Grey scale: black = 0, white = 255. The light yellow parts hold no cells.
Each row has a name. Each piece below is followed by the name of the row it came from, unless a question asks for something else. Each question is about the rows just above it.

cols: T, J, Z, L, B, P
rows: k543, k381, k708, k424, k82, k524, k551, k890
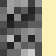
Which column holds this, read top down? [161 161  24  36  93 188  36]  J
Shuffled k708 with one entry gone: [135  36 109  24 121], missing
[48]
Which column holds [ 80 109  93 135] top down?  P
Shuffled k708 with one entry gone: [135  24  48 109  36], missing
[121]
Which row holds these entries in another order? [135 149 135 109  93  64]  k82

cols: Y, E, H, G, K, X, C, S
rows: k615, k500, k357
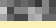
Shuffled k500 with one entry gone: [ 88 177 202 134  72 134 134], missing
[150]
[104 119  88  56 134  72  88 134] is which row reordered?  k615
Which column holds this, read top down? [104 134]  G
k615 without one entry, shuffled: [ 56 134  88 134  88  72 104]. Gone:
[119]

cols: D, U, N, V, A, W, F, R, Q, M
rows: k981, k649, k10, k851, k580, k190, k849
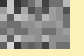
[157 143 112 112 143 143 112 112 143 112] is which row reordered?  k580
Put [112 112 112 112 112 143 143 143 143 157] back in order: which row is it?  k580
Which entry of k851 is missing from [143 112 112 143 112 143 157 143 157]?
[127]
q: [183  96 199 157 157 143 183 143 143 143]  k190
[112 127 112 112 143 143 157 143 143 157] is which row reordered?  k851
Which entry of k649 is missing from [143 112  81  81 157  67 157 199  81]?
[169]

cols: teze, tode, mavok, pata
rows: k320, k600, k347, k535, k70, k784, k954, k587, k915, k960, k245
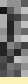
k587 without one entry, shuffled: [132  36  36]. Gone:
[91]
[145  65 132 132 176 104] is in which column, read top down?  mavok
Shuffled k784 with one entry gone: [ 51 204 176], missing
[161]

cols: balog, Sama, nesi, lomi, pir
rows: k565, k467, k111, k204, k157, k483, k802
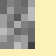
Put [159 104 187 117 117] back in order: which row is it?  k467
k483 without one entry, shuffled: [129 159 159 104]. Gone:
[145]

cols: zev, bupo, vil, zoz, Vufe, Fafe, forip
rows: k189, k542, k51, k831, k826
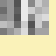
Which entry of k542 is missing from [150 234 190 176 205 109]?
[96]
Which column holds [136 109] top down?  zev
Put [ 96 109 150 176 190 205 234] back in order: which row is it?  k542

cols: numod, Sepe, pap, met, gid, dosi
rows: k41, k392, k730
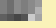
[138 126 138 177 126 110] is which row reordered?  k392
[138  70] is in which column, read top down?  pap

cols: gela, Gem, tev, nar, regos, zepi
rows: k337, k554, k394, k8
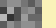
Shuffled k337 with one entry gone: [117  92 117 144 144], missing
[130]
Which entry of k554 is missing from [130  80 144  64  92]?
[168]
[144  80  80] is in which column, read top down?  tev
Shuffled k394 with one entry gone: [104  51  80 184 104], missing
[156]
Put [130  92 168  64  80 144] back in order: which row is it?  k554
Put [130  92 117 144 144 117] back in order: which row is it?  k337

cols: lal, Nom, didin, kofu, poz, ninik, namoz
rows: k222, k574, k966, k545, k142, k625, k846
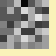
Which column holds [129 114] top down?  lal
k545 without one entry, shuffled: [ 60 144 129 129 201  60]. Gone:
[73]
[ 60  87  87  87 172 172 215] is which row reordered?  k574
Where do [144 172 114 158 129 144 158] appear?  k846

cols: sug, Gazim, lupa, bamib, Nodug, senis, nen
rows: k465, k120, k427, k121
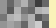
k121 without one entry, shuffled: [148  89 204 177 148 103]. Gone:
[163]
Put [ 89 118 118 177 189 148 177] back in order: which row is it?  k427
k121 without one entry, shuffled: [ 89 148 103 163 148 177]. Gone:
[204]
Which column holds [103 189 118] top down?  nen

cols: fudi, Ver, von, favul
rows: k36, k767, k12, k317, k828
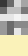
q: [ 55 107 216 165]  k36
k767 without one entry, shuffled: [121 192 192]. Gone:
[107]
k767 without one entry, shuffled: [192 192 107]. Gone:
[121]
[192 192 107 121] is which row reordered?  k767
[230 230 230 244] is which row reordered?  k12

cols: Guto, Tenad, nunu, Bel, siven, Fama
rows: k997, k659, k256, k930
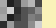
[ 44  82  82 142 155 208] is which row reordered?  k930
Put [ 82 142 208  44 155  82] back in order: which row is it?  k930
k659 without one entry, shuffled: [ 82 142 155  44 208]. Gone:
[97]

